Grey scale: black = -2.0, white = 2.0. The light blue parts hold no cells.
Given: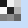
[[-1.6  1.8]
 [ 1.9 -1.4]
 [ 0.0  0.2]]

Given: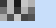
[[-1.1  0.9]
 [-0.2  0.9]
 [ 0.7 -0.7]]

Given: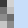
[[-1.1  1.3]
 [-0.2  1.0]
 [ 0.2 -0.3]]

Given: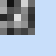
[[ 0.4 -1.7]
 [ 0.7 -0.7]
 [-1.4 -1.0]]

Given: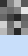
[[-1.2  0.1]
 [-0.1 -0.3]
 [-0.4 -1.0]]

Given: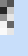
[[ 0.0 -0.7]
 [-1.4  1.1]
 [ 0.3  1.6]]

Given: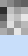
[[ 0.4  0.1]
 [-1.3  1.0]
 [-0.6  1.3]]

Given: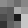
[[ 0.2  0.0]
 [-0.5 -0.6]
 [-0.8 -0.6]]

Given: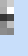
[[ 0.8  1.2]
 [ 0.7  2.0]
 [-1.2 -0.9]]
